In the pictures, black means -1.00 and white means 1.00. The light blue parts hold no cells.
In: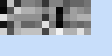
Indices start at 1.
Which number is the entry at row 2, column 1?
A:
-0.96
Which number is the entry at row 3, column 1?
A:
0.76
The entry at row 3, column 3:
0.13
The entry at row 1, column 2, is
0.51
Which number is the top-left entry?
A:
-0.85
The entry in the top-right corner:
-0.09
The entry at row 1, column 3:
-0.59
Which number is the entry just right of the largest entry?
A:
0.38
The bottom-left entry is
0.63
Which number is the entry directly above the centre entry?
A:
0.02
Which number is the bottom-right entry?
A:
0.25
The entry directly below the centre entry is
0.76
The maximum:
0.89

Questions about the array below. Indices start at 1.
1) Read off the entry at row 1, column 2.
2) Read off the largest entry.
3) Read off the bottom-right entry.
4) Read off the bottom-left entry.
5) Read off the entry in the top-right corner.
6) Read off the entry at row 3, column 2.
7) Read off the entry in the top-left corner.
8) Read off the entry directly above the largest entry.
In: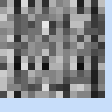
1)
0.38
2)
0.81
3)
-0.55
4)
-0.42
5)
0.49
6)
0.03
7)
-0.21
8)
-0.10

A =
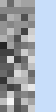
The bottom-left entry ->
-0.17
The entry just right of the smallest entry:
0.27
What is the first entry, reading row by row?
0.39
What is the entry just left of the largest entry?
0.50
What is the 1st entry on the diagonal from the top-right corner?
0.27
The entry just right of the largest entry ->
-0.27
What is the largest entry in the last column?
0.82
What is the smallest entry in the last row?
-0.37
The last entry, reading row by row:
0.60
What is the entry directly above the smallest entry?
0.39
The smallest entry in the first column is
-0.71
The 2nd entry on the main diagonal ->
0.04
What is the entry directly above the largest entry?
0.60
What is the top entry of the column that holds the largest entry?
-0.17
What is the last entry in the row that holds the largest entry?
0.27
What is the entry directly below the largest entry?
0.39
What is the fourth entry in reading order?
0.27
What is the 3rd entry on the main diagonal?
0.27
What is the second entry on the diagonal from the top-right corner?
0.04
